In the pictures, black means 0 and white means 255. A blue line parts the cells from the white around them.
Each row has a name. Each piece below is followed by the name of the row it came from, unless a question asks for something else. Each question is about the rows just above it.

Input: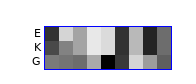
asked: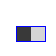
G
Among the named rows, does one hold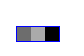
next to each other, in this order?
yes
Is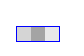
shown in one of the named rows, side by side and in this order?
yes

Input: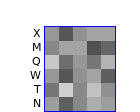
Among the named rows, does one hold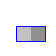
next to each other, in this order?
yes
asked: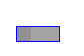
X
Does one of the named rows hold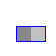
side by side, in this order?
yes
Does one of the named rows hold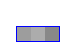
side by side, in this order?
no
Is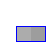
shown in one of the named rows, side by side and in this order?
yes
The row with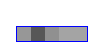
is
X
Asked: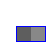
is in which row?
N

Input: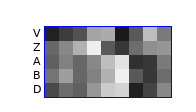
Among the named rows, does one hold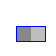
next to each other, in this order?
yes
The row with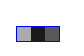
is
V
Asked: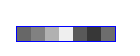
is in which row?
B
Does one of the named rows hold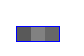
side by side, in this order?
no
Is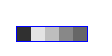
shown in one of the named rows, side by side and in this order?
no
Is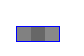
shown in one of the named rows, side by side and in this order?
yes
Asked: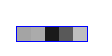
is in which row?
V

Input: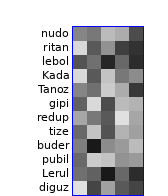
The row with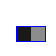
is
buder
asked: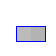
gipi
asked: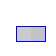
pubil

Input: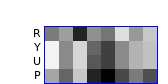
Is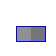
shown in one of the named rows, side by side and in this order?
yes
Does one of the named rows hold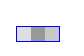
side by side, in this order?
yes
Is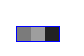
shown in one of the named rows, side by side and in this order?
yes
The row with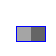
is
P
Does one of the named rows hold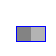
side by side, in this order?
no

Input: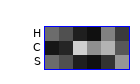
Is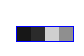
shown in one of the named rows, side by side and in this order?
no
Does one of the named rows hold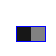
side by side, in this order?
no
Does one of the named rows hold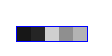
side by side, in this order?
yes

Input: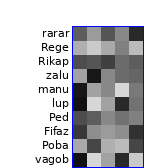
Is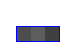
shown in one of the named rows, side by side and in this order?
no
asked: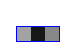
zalu
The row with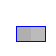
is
Poba

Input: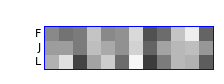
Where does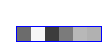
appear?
L
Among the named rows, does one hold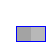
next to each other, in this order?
yes
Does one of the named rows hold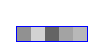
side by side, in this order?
yes

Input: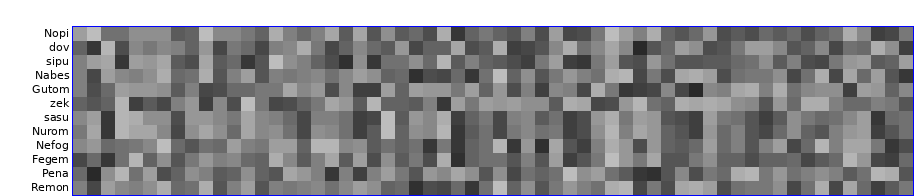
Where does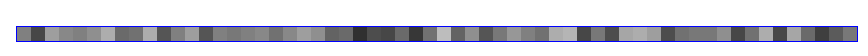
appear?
Remon
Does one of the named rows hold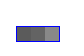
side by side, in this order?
no
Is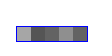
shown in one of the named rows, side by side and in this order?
no
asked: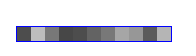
zek

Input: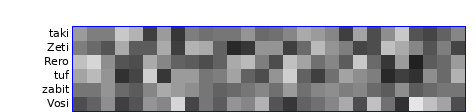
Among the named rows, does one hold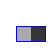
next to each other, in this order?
no
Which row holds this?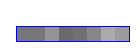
taki
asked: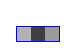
taki
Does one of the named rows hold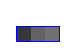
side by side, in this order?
yes

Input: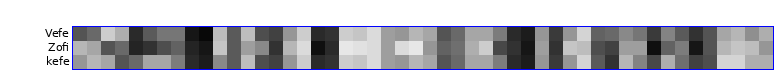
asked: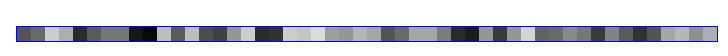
Vefe
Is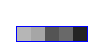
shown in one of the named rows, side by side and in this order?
yes
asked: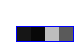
Vefe
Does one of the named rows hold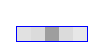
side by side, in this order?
yes
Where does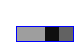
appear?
Zofi

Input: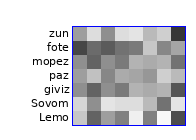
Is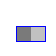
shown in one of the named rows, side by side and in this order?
no
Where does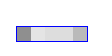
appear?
Sovom
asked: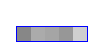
paz
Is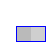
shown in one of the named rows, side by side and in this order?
yes
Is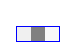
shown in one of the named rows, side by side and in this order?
yes
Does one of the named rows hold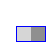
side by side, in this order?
yes
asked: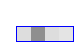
zun

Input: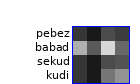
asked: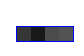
sekud
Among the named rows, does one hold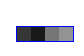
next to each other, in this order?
yes
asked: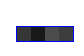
pebez
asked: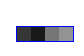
kudi
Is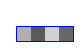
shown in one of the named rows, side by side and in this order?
no
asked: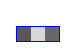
babad

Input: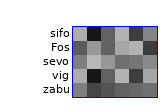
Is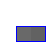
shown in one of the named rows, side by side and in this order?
no
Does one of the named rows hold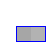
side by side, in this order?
yes
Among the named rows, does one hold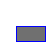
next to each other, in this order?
no
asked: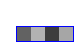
vig

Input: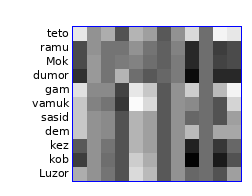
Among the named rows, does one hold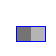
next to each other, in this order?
yes
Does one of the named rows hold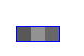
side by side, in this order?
yes
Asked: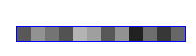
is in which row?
kez
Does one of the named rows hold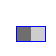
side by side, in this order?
no

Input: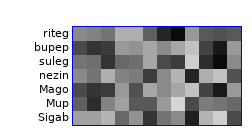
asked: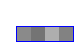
nezin
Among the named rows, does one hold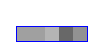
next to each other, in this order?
yes
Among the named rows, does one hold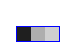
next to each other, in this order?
no
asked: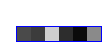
suleg
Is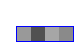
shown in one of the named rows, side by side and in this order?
yes
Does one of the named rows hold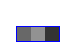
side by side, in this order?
yes

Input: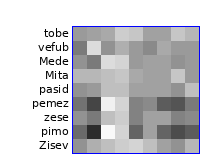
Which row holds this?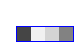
pemez
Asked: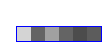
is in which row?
pimo
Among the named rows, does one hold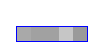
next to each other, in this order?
yes
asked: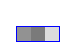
Mede
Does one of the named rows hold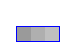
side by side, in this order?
no
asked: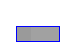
Mede
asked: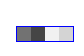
pemez

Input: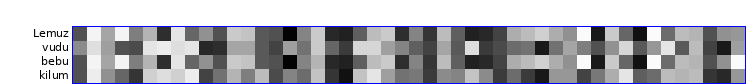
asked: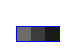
kilum
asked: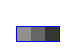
kilum
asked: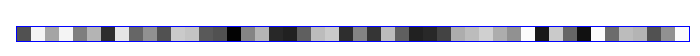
bebu

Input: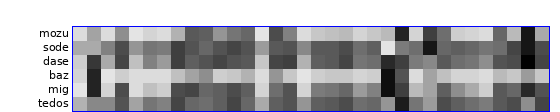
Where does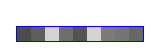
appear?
mig
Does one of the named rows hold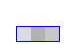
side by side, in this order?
no
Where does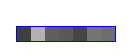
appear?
dase
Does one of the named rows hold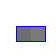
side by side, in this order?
yes

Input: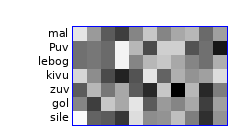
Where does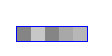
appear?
mal
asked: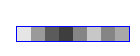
mal
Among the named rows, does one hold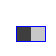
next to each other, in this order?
yes
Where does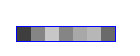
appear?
mal

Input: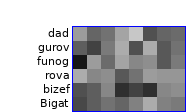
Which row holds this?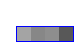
funog
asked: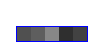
bizef

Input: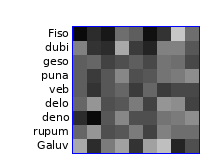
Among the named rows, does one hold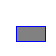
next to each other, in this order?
yes
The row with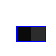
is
Fiso

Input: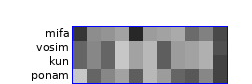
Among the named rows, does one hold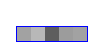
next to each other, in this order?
yes
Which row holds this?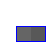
ponam
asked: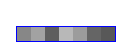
ponam
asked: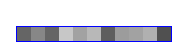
vosim

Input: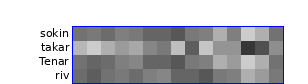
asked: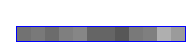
riv
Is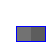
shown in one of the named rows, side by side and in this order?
no
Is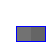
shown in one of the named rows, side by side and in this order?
yes
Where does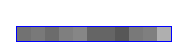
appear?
riv
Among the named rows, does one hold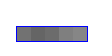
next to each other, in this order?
yes
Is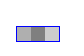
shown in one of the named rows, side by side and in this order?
yes

